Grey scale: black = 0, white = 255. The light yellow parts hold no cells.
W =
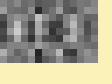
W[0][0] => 132
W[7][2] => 100
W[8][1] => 112
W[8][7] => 108
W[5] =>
[66, 102, 171, 102, 50, 136, 79, 69, 56, 156, 180, 116, 94, 126]
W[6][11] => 125
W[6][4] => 118
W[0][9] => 92
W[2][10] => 163
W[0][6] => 94
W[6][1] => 132
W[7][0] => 174
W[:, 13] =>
[132, 140, 103, 115, 105, 126, 109, 129, 139]
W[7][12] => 146
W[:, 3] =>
[107, 103, 136, 119, 138, 102, 133, 119, 102]
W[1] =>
[158, 114, 110, 103, 139, 42, 94, 114, 156, 89, 80, 118, 145, 140]
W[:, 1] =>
[117, 114, 130, 125, 154, 102, 132, 132, 112]
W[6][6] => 138
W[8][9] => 101
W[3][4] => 66
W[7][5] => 36
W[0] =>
[132, 117, 136, 107, 115, 86, 94, 97, 129, 92, 106, 120, 116, 132]
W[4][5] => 169
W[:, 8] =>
[129, 156, 85, 60, 86, 56, 115, 184, 142]
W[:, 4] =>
[115, 139, 108, 66, 74, 50, 118, 159, 136]
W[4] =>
[75, 154, 204, 138, 74, 169, 133, 51, 86, 92, 167, 136, 80, 105]
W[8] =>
[142, 112, 118, 102, 136, 47, 90, 108, 142, 101, 88, 117, 138, 139]
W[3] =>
[60, 125, 189, 119, 66, 169, 103, 63, 60, 132, 185, 123, 75, 115]

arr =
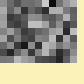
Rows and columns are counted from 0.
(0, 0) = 144
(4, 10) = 188
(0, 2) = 80
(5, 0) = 165
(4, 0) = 131
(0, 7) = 13
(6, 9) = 145
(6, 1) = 141
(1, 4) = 102
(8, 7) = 66
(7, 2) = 101
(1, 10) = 96
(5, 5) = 132
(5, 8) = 51
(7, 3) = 139
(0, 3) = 111
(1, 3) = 50
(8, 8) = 38
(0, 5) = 120
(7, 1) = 37
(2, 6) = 98
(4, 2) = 111
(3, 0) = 161
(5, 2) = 124
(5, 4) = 66
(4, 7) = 156
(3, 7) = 95
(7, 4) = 56
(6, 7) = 168

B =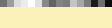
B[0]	112
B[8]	130
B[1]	157
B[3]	236
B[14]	110

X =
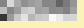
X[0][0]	132
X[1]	[190, 135, 157, 199, 208, 160, 165, 138, 142, 130, 160]
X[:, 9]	[122, 130, 211]
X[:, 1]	[217, 135, 154]
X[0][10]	148
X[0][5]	164
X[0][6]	133

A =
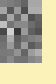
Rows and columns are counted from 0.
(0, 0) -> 130
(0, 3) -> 100
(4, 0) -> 73
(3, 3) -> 138
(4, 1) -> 209
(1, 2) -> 154
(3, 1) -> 116
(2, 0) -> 94
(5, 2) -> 94
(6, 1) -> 153
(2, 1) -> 167
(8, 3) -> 114
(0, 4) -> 167
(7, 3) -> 101
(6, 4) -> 92
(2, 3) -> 167
